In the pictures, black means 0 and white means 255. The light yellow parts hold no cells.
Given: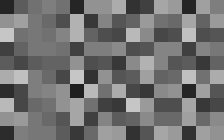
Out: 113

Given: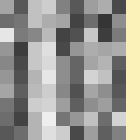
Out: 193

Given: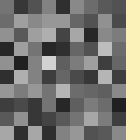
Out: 82

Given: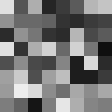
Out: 174

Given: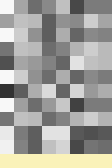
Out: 109

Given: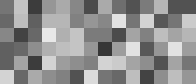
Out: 60
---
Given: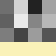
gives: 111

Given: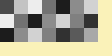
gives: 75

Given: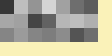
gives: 55

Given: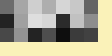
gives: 108

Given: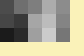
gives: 76

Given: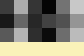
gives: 60
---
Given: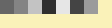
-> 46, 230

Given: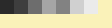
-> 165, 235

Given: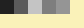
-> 196, 196

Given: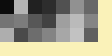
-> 66, 194

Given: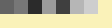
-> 155, 206

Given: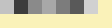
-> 168, 209

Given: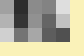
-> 145, 222
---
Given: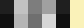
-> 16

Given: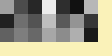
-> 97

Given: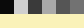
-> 10

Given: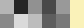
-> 137

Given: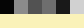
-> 5

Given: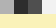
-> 178

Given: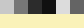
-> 200
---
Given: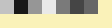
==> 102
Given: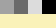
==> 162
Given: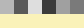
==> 122
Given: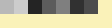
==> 76
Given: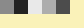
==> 138
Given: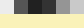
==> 85
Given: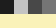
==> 117
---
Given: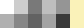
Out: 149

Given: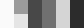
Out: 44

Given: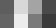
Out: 74

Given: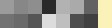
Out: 98

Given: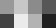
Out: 87

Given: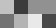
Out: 145

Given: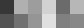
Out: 183

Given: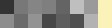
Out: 154

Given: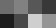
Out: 56

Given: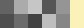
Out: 149
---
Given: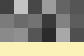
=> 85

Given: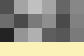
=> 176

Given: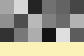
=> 173

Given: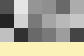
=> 105

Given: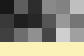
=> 144

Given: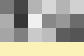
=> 202

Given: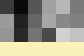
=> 116

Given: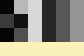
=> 216
